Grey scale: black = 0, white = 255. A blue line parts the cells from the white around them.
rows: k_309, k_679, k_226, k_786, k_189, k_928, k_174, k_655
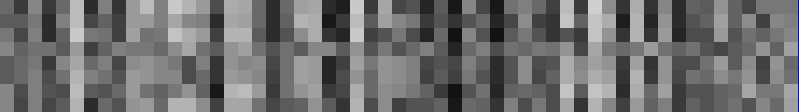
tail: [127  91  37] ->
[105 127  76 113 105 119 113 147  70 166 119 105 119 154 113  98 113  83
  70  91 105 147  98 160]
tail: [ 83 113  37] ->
[ 98 105  98  76 195  91 195 179  44 172 105 160  58  83  83  98 105 166
 119 119 166]
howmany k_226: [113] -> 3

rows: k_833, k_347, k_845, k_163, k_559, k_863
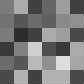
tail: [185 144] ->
[221 165]
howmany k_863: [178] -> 3

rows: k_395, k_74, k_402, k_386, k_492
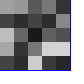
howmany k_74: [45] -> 2
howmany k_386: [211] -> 2

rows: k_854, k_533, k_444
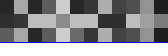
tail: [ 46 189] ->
[160 125]
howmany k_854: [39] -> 3
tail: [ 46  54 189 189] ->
[139 189 189  46  46 189 160 125]
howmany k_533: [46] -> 3

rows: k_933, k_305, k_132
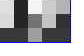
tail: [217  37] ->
[115 195  50]
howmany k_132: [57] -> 4
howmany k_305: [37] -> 1

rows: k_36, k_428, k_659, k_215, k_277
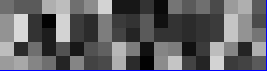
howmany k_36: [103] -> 0
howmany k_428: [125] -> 1
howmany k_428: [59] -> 3
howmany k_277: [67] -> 3

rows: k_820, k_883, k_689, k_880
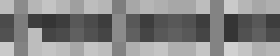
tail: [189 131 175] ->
[189 196 175 175 196 131 209 196 175 182]
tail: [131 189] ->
[196 189 167 196 189 131 175 189 196 175 175 196 131 209 196 175 182]

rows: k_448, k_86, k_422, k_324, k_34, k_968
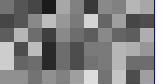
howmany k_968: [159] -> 2
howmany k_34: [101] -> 1
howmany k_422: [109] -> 2
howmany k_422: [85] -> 0

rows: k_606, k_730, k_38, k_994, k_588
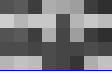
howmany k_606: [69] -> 0
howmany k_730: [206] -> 1
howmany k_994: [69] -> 4
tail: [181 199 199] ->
[ 76 181 199 187]
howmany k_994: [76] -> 4
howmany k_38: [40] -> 0
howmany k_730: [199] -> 3

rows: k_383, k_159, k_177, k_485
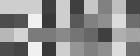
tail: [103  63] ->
[175 163]
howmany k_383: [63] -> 2

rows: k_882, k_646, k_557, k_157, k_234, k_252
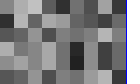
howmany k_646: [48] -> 1
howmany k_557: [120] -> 0
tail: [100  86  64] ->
[106]
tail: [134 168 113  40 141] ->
[ 64 106]

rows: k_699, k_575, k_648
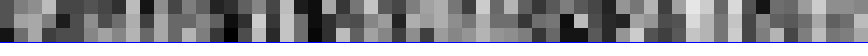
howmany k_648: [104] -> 3
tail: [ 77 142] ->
[ 77 110 174  63 168 104 104 134  96  14  48 204  55 196 110  14  48  83
  77 134 156  35 174 156 174 142 118 174 110 110  55 110 118  14 188  77
  41  35 162 149  77  83 217 180 118 196  70 134  96  89 110 168  96 110
 188]
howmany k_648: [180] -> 5
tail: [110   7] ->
[ 48 188  96 162 134  63 142  63 156 134 149 180 149 142 126  55 104  20
  20  89  41 149 204  83  63  89 196 180 118 204  70 126 180  70 126 188
 118 126 168]
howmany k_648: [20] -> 3
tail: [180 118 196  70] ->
[134  96  89 110 168  96 110 188]

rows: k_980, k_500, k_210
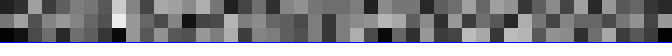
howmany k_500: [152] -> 4
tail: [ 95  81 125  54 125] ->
[174  74  10 102  48 152  61  68 188 168  54 188 181  88 146 139  48 110
 168  61  88  61   3]
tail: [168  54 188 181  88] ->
[146 139  48 110 168  61  88  61   3]
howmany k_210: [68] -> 1

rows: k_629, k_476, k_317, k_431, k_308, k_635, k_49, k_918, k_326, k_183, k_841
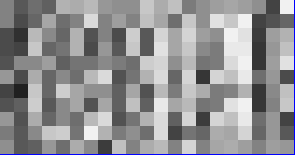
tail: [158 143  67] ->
[241]
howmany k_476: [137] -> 0
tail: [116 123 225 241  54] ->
[130 199]

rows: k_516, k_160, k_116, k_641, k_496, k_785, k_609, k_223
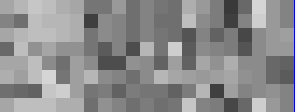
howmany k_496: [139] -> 5
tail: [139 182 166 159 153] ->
[159 166 145 139 104  91]
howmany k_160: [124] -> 1
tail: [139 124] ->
[ 63 131 206 153 131]
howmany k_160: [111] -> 4
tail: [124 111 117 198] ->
[131 124  71 104 206 153 131]
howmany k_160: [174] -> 1

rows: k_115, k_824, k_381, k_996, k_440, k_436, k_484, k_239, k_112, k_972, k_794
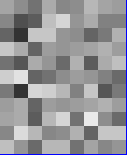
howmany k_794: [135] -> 1
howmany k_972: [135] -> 2
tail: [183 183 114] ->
[164 135 149]

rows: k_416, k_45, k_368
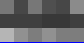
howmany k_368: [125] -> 3
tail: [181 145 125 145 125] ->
[125]
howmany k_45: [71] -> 0
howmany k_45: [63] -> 4

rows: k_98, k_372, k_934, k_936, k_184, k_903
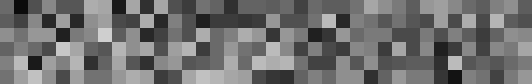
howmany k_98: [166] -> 4
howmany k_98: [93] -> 6
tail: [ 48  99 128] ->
[106 143 143  48  99 151 122 122  54  19 128 114  66 122 151]
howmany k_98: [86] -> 2

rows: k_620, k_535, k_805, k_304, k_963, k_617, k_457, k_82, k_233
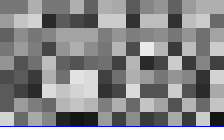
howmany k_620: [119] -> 4
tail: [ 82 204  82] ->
[ 42 169]

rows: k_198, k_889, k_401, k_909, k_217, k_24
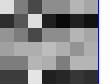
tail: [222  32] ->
[10 32 17]
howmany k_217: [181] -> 3
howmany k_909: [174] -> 4
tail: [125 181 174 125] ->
[181 181]

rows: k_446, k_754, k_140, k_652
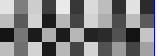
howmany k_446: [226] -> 2
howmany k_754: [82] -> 0

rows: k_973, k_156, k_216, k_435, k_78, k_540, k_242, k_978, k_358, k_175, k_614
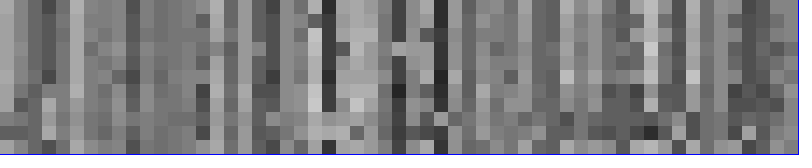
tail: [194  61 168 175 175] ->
[111  37 126  95  45 145  95 168 126 132 145 111  95 145 126 139  80  95
  67 145  88  88 153 103 139  67  88  73 103 145]
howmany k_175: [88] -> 5
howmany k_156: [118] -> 4
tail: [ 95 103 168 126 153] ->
[118 103 126  95 126 111 118 126  73 161 103 153  88  95 118 145 175 168
 175 103 153 103  61  88  73  61 145 111 153 126 118 126 145  95  95 118
  88  80  95  73  45  88 161  80 111 118  73 161  88 126 139]

